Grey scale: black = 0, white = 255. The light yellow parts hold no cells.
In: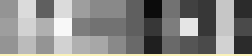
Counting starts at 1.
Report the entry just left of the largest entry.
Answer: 176
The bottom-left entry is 148
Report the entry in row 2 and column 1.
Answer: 158
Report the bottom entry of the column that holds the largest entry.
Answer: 210
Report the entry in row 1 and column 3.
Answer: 95
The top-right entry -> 43
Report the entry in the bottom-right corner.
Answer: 43
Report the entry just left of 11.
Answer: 95
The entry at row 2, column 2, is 210
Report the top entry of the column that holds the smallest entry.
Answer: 11

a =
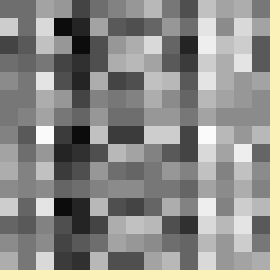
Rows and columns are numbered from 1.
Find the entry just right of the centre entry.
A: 205
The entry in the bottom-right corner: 173
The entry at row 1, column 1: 110
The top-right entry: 119
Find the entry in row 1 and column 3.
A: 163
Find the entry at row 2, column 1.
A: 205
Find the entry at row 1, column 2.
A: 110
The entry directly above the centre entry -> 110
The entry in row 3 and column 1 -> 68
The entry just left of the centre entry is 59
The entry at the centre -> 59
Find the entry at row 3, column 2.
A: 89
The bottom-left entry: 173
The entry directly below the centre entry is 163

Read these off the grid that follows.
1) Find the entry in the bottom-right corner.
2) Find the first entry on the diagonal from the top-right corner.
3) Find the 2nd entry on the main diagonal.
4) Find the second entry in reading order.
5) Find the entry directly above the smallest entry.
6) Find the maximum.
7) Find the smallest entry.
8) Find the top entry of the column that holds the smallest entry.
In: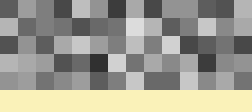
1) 115
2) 181
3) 105
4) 157
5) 157
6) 220
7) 48
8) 147

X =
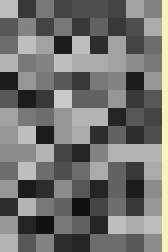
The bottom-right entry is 140
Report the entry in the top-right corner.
131
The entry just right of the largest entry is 98
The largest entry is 201
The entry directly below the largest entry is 150
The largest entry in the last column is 190
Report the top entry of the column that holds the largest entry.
68
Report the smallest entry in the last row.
36
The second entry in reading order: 56
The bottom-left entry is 180
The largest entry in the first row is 190
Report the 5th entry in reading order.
78
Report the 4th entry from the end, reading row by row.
109
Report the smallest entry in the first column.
27
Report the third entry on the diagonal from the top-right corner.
162
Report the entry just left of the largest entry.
56

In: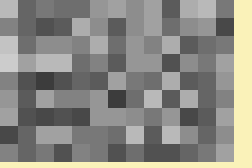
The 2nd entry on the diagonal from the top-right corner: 150
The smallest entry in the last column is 72
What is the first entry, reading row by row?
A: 185
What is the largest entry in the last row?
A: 161
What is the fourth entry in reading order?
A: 110
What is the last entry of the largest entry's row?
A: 161
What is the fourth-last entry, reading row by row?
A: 81
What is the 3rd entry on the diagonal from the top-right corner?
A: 91
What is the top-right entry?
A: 120
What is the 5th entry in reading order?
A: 110
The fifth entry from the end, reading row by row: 81
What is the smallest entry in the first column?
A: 72
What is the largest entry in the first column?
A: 204
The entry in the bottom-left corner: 130
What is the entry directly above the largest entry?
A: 195
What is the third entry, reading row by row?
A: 120
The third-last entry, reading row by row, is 101

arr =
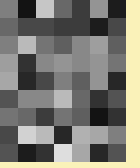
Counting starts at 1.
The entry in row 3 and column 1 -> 127
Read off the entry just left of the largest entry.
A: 50
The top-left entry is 127
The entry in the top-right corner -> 28
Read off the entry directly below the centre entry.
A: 186
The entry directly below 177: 167
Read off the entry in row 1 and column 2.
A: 19
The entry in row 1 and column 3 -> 198
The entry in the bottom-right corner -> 83
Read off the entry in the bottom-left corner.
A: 83
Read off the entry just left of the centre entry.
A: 72
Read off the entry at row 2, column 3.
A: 72

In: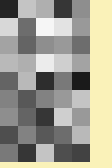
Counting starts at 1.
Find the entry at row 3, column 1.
163
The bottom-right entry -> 66
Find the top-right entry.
142
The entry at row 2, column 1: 216
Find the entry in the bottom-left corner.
121
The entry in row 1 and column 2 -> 196
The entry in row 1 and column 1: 36
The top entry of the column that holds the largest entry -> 175
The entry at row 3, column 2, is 100
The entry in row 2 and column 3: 246

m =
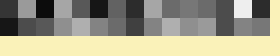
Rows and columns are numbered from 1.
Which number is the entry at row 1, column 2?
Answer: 154
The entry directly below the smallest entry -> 88
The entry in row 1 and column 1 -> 53
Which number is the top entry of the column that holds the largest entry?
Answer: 238
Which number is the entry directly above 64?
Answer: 44
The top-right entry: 44
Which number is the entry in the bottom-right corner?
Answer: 119
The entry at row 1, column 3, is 12

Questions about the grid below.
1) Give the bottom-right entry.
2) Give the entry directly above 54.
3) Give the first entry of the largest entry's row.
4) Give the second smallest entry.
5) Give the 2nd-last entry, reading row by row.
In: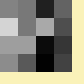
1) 66
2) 78
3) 212
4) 11
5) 2
